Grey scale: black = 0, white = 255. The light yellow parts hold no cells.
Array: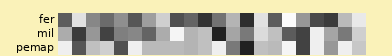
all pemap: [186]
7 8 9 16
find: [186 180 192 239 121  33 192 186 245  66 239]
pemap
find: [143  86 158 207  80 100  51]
fer
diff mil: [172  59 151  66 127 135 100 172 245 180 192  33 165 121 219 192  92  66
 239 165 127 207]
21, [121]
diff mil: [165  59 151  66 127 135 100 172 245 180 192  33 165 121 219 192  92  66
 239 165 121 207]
1, [172]

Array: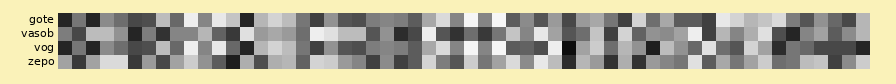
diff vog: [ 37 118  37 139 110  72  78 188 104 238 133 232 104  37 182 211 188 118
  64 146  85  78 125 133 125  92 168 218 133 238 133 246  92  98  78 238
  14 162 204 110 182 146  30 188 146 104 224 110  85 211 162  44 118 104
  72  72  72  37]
30, [246]
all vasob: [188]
3 4 21 22
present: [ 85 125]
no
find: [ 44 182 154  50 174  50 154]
zepo
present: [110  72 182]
no
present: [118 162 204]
yes
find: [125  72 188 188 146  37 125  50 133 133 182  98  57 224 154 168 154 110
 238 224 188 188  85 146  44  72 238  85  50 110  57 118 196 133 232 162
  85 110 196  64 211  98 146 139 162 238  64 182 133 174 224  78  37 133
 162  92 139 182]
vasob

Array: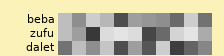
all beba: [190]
1
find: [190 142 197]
dalet
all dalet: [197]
4
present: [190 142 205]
yes
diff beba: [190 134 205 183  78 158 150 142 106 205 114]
2, [142]
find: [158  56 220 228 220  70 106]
zufu

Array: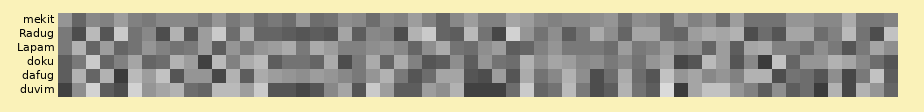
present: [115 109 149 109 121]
no
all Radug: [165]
21 42 43 48 53 54
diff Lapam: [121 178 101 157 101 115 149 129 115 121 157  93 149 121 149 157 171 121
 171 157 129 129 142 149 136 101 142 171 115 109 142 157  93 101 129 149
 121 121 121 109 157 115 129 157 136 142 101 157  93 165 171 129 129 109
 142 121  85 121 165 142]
42, [121]

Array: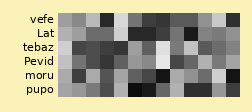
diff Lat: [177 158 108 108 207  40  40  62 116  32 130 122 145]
10, [26]
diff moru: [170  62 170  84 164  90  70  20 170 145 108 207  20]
6, [96]

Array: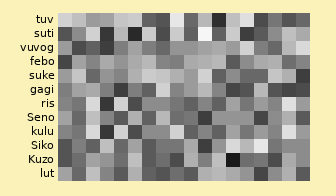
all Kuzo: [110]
2 5 8 14
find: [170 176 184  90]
febo
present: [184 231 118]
yes
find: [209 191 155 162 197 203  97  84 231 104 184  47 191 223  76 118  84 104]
tuv

